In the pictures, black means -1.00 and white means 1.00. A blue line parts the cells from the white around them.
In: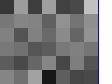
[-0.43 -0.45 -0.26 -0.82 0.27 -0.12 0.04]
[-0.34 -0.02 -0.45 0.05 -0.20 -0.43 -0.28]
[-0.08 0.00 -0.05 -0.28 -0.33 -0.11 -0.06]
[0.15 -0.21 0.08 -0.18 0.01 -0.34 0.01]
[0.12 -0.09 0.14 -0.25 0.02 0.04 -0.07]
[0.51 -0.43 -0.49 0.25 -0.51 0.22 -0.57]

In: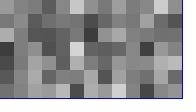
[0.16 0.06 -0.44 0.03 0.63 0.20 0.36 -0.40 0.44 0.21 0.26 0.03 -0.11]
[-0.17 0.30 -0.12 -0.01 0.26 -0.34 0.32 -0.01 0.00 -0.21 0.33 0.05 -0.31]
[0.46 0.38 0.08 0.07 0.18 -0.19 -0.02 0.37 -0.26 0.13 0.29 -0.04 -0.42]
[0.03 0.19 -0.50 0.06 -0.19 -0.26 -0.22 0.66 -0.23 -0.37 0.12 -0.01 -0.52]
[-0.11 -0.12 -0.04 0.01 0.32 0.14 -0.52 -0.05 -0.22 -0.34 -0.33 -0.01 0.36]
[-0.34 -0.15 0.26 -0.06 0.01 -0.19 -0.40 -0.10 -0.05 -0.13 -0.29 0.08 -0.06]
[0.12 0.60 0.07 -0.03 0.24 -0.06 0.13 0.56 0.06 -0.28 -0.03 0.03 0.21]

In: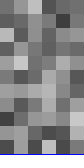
[-0.04 -0.42 0.50 -0.41 0.24 -0.40]
[0.40 -0.33 -0.40 -0.19 0.25 0.17]
[0.57 0.07 0.22 0.18 -0.14 -0.49]
[0.25 -0.12 0.36 -0.04 -0.30 0.10]
[-0.21 0.07 0.43 0.34 0.20 0.25]
[-0.32 0.13 0.33 -0.16 -0.32 -0.04]
[0.13 0.36 -0.02 -0.11 0.56 0.24]
[-0.17 -0.08 -0.25 -0.07 0.18 -0.25]
[0.18 0.09 -0.22 0.12 -0.29 0.45]
[-0.06 -0.51 -0.04 0.13 -0.18 -0.26]
[-0.12 -0.18 -0.35 0.50 0.18 -0.11]

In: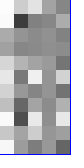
[-0.21 0.19 -0.02 0.22 0.94]
[0.25 0.18 0.61 0.29 0.56]
[0.82 0.12 0.83 -0.38 0.95]
[0.39 0.10 0.29 -0.19 0.50]
[-0.10 0.16 0.04 0.19 0.65]
[0.65 0.16 0.88 -0.05 0.81]
[-0.08 0.21 0.28 0.41 0.68]
[0.10 0.12 0.08 0.06 0.26]
[0.02 0.14 0.09 0.16 0.34]
[0.35 0.06 0.01 -0.52 0.96]
[0.05 0.28 0.78 0.61 0.98]

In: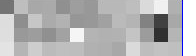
[0.50 0.52 0.48 0.71 0.32 0.37 0.39 0.48 0.50 0.47 0.61 0.42 0.78]
[0.42 -0.62 0.22 0.54 0.40 0.39 0.41 0.92 0.27 0.13 0.23 0.20 0.74]
[0.32 -0.50 0.02 0.41 0.46 0.26 0.19 0.18 0.40 0.34 0.55 0.11 0.73]
[0.38 0.88 0.71 0.49 0.44 0.44 0.19 0.24 0.13 0.33 0.32 0.49 -0.09]

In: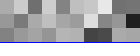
[0.30 0.33 -0.42 -0.47 0.40 0.42 0.17 0.29 0.20 0.02]
[-0.76 0.18 0.05 0.74 0.22 0.30 0.50 0.33 -0.04 0.19]
[-0.09 -0.11 0.82 0.56 0.50 0.03 0.61 -0.13 0.59 0.34]
